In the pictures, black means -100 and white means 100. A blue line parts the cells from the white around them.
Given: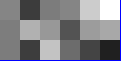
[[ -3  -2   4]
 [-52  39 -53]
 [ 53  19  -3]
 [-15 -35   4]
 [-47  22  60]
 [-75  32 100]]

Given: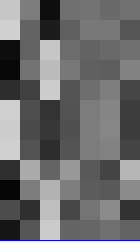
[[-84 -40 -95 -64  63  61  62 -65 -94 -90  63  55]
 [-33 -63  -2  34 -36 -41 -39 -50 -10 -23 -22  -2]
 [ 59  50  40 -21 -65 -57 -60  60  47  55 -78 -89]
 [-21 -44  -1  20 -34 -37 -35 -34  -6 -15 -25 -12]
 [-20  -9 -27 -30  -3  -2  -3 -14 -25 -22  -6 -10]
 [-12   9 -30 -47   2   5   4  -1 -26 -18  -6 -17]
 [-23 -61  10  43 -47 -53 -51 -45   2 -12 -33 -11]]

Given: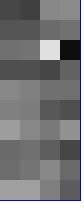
[[ 25 -15 -17  23   0   6 -38 -12 -34 -44]
 [ 25  -9 -12   6  -3   0 -38 -10 -33 -50]
 [ -1   7 -27  -5 -32 -13 -45  76 -16   6]
 [-28 -17 -45  14 -38 -13 -23 -89 -11   8]]

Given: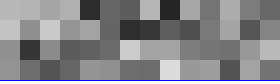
[[ 15  14  53  44]
 [-14 -58  12  41]
 [-34   9  58  30]
 [-20 -29  17  38]
 [ 16 -24  28 -65]
 [ 13 -16 -21 -20]
 [-14  60 -64 -28]
 [-15  29 -57  42]
 [ 72  28 -26 -71]
 [ 20  -2 -38  31]
 [ 24  -8  -5  -9]
 [-35 -11  29  35]
 [ 28  19 -33  -3]
 [-10  45   4 -19]]

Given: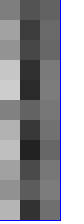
[[ 42  14  26  50  39   1  61  55  15  27  -1]
 [-61 -28 -42 -73 -56 -22 -67 -62 -44 -53 -35]
 [-13  -3  -7 -19 -11  -7  -3  -4 -19 -18 -23]]

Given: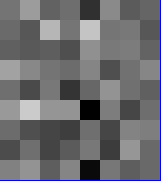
[[  1 -40 -15  20 -13  27 -25 -17  -9]
 [ 15 -13 -38  59 -42   7 -30 -32  22]
 [-26 -47 -46  17  -6  -9 -26  43 -23]
 [  4 -29 -51  16 -59 -15 -38  -8 -14]
 [-92  -6 -13 -99 -19   4  13  54 -62]
 [ -7 -53 -45  -2  15 -38  -5  -8   8]
 [-26  18   3 -45 -12 -11  -3  -6 -29]
 [-18 -18  -1 -14 -25   5 -22 -32 -21]]
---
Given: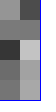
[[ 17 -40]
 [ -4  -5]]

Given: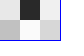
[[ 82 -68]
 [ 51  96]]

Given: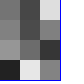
[[ -9 -44]
 [  1 -41]]

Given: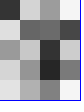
[[-59  66]
 [ 75 -20]]

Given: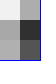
[[ 89  36]
 [ 32 -62]]

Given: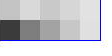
[[ 53  70]
 [-54  -2]]

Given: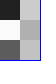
[[-74  60]
 [ 96  38]]
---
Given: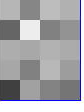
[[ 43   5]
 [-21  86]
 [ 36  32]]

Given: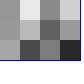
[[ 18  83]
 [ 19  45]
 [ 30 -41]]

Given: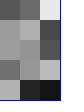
[[-32 -16]
 [ 22  37]
 [ 23  16]]

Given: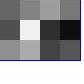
[[-20   3]
 [-37  88]
 [ 13  34]]

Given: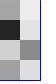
[[ 30  86]
 [-71  78]
 [ 64   9]]

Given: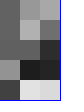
[[-23  19]
 [-23  39]
 [-25 -25]]

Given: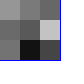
[[ 18  -4]
 [-17 -30]
 [-10 -86]]
